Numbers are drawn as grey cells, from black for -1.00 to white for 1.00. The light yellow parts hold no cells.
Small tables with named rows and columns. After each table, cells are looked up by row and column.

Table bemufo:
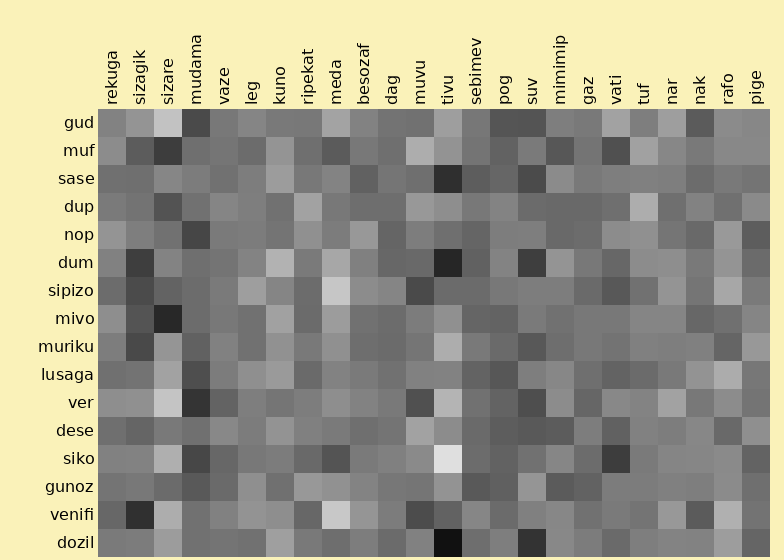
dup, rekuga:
-0.04
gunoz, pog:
-0.25
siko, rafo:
0.08
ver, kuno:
-0.08
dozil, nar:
0.03
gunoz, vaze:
-0.17
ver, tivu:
0.41
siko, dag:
0.00
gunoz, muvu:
-0.08
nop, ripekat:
0.13
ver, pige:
-0.09

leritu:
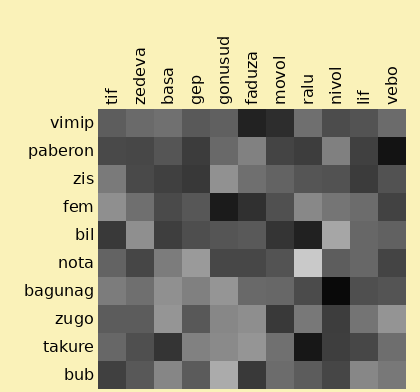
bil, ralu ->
-0.74
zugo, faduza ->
0.11
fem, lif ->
-0.15
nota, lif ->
-0.19
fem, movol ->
-0.37
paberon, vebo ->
-0.85
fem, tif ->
0.12
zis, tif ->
-0.04
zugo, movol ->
-0.55
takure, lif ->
-0.44
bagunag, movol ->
-0.19
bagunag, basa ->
0.13
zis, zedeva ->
-0.43
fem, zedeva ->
-0.13
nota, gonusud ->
-0.44
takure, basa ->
-0.59
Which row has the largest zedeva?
bil

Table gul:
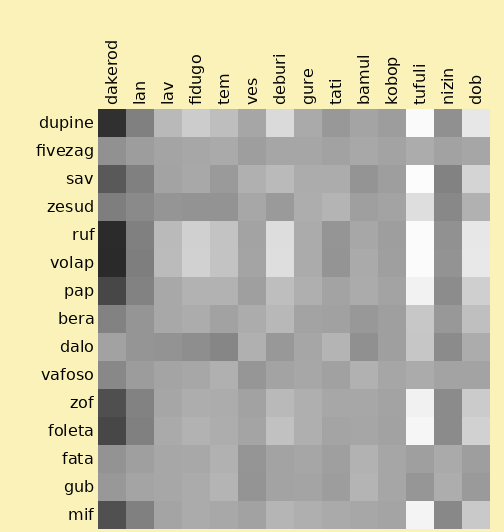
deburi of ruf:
0.73
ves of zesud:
0.31
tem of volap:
0.53
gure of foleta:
0.37
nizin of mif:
0.07
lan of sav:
0.00
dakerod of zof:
-0.38
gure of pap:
0.37

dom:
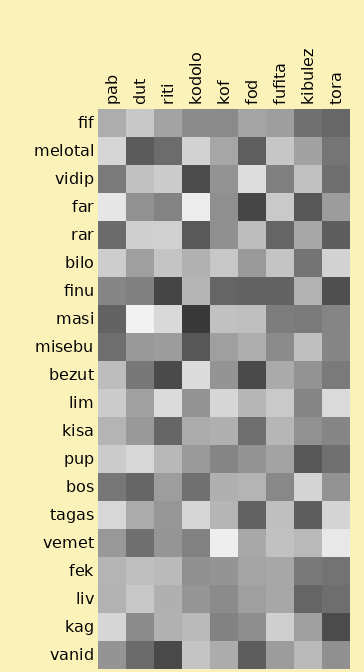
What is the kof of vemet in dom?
0.87
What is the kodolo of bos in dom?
-0.12
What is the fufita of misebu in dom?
0.09
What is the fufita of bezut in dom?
0.33
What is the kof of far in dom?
0.12
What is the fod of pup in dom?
0.15
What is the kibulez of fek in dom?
-0.05
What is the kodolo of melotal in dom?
0.65
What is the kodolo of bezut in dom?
0.72
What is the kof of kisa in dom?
0.38
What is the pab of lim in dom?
0.60
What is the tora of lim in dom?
0.71

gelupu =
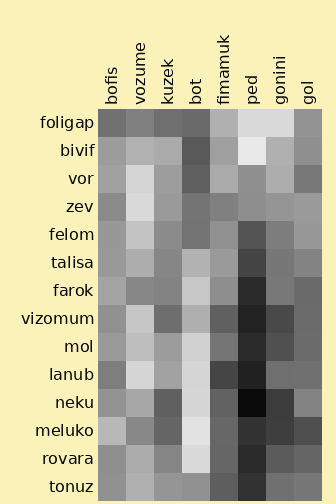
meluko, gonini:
-0.51
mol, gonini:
-0.37
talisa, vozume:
0.36
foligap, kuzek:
-0.13
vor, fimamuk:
0.33
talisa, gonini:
-0.07
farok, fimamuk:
0.11
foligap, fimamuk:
0.38
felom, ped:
-0.34
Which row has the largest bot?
meluko

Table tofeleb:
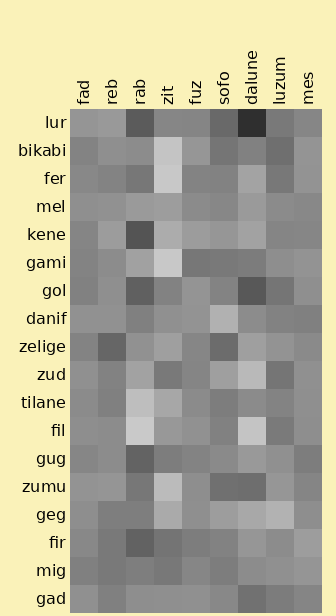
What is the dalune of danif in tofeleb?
0.10
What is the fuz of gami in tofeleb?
-0.07
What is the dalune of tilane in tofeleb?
0.09
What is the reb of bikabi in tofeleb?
0.12
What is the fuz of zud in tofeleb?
0.04
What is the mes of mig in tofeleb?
0.17
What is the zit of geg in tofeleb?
0.33
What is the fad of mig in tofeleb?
0.00
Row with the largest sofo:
danif

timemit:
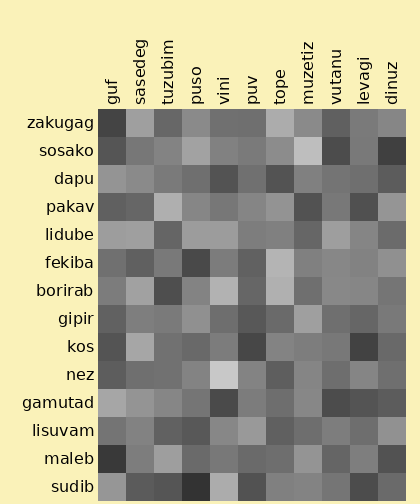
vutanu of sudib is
-0.08
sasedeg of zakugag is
0.25
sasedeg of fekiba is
-0.25
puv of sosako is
-0.04
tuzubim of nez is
-0.11
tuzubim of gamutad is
0.05
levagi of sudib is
-0.40
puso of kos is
-0.18
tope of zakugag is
0.35
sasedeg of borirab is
0.26
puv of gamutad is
-0.03
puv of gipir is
-0.31
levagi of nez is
0.04
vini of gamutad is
-0.42
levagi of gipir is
-0.20
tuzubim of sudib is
-0.33
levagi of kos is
-0.48
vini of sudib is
0.35
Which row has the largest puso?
sosako

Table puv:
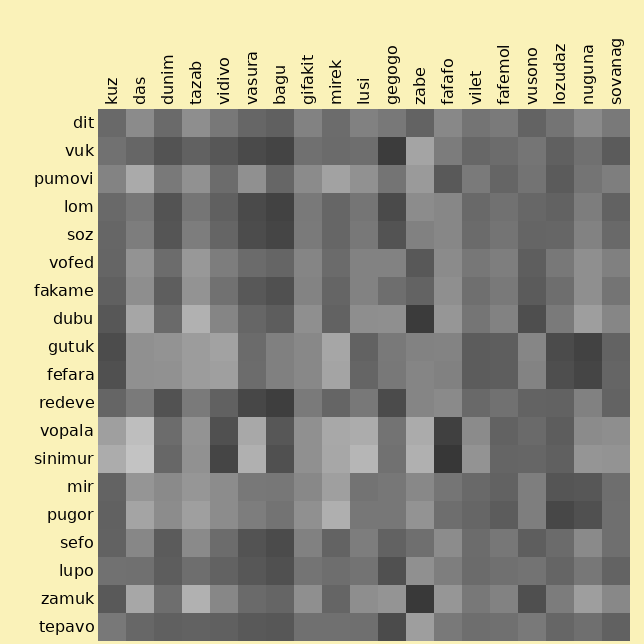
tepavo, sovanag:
-0.24
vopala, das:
0.49
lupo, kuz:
-0.11
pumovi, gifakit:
0.09
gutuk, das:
0.13
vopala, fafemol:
-0.23
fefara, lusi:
-0.21
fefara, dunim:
0.14
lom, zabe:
0.10
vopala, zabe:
0.34
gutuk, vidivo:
0.27
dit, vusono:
-0.22
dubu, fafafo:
0.18
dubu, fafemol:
0.02

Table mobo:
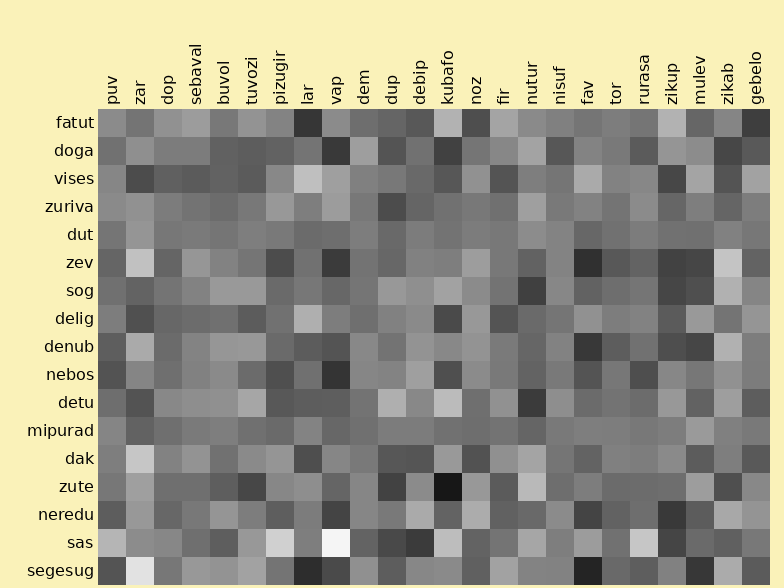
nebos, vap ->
-0.59
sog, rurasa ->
-0.08
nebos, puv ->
-0.35
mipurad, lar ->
0.03
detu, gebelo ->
-0.27
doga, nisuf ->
-0.32
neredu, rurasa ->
-0.14
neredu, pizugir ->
-0.26
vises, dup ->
-0.06

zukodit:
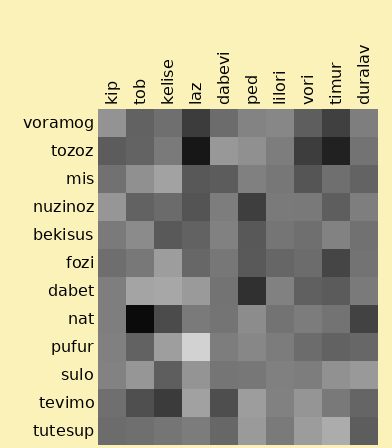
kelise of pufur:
0.24
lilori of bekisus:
-0.08
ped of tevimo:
0.23
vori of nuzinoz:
-0.05
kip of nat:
-0.01
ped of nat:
0.10
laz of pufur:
0.65
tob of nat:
-0.91
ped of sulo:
-0.07
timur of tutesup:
0.35
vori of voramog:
-0.26
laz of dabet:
0.21
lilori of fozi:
-0.20
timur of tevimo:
-0.05
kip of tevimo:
-0.13
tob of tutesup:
-0.13
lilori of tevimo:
0.01
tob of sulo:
0.18
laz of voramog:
-0.53
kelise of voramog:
-0.13
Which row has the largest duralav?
sulo

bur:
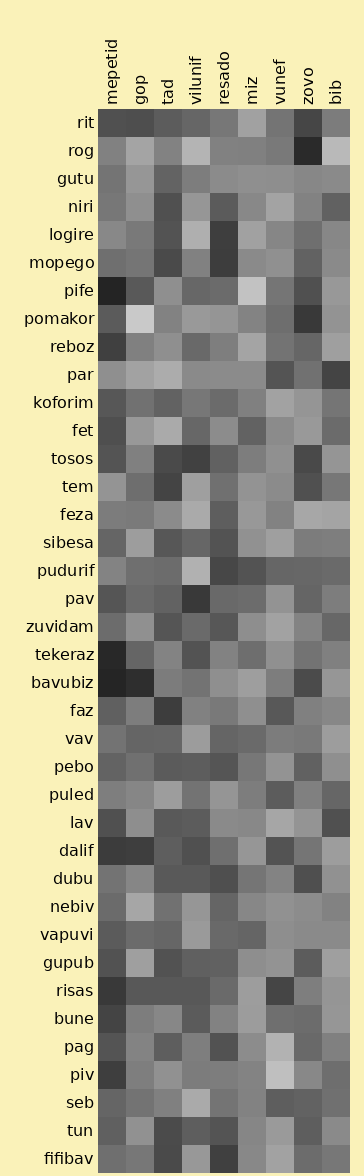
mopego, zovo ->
-0.23
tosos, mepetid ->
-0.34
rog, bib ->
0.45
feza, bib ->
0.29
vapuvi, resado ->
-0.18
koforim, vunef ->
0.27
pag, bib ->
0.00
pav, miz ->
-0.15
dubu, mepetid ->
-0.10
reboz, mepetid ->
-0.50
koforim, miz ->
0.00
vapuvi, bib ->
0.08
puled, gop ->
0.05

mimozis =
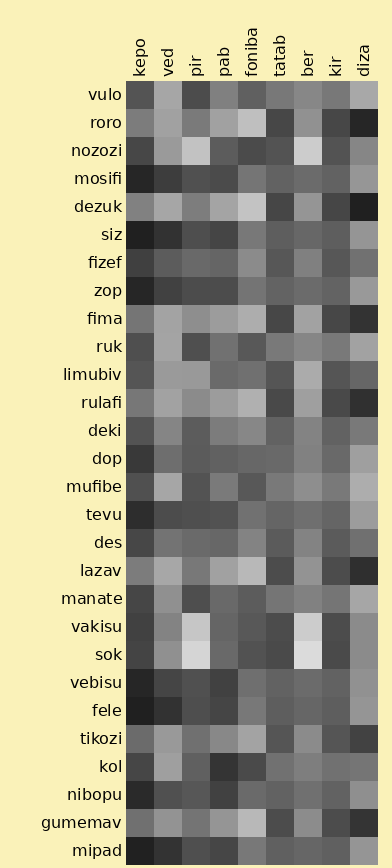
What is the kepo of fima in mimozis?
-0.08
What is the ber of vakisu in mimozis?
0.60
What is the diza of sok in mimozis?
0.09
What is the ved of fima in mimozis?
0.28
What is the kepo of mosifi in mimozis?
-0.70
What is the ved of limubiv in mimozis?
0.21
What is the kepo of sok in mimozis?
-0.47
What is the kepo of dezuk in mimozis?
0.01
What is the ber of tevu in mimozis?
-0.13

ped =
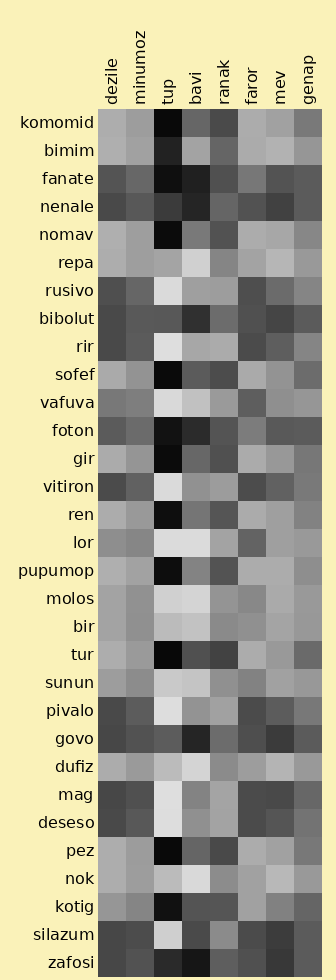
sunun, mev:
0.26
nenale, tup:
-0.54
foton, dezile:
-0.29
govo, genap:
-0.29
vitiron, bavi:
0.14
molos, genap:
0.20
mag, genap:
-0.19
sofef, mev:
0.15
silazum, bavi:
-0.42
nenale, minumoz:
-0.31
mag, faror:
-0.41
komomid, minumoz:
0.23
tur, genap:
-0.17
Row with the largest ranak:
rir

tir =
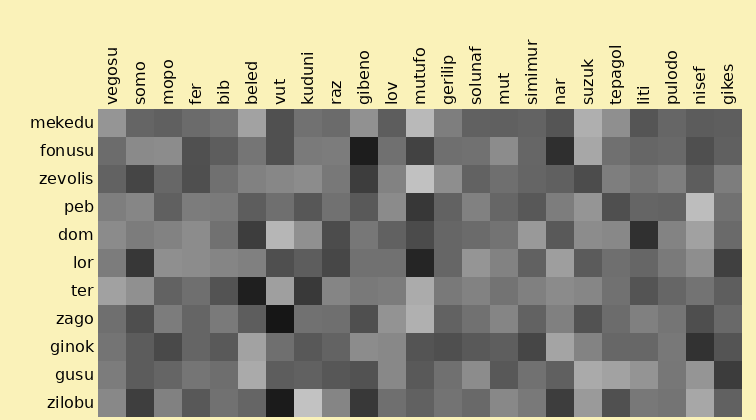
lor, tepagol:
-0.13
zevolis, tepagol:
-0.01
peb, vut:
-0.13
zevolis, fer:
-0.38
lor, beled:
0.00
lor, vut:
-0.38
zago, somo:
-0.39
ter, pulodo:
-0.20
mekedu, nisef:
-0.28
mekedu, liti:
-0.33
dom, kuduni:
0.13
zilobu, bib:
-0.11
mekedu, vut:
-0.37
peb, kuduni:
-0.32
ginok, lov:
0.07
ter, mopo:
-0.23
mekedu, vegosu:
0.17
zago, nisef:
-0.39
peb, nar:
-0.02

